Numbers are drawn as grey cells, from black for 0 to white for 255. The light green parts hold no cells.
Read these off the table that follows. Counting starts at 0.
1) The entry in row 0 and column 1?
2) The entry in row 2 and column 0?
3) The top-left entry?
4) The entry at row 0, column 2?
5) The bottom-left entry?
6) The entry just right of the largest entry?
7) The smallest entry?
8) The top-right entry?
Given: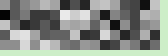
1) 89
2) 195
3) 152
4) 132
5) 142
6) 205
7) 4
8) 195

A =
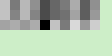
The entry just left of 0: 172
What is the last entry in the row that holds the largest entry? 206
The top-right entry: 144
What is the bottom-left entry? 163
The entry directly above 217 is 163
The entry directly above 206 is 153
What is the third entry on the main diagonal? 153
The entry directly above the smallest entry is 75
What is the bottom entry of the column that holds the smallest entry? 0

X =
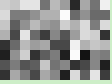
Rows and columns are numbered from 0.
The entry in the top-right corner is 240
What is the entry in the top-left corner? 207
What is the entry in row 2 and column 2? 145
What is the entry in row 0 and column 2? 228
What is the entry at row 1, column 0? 218
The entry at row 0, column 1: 198
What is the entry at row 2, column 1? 94
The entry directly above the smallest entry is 177
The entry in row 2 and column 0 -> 198
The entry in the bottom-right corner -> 60
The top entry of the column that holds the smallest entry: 168
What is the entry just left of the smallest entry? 251
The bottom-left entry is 50
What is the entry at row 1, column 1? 124
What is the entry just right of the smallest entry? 135

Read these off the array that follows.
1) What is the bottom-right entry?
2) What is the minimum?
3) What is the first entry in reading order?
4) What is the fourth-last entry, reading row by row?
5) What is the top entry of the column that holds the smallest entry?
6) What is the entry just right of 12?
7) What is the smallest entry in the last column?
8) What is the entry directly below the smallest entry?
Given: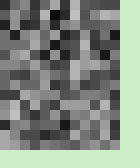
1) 145
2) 12
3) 42
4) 125
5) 167
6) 42
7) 24
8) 42

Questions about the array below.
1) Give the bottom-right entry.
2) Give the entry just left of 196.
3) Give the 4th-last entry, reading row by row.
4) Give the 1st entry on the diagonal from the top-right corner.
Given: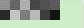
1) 19
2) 41
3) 125
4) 90

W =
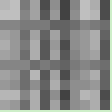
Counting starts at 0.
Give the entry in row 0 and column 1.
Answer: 191
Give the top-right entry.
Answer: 76
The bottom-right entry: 88
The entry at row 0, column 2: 122
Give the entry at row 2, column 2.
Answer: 122
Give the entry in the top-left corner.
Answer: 182
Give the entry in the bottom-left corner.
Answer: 162
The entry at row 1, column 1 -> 191
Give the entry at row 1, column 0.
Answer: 191
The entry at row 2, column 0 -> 133
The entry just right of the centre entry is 88
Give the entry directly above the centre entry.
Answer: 152
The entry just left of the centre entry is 88
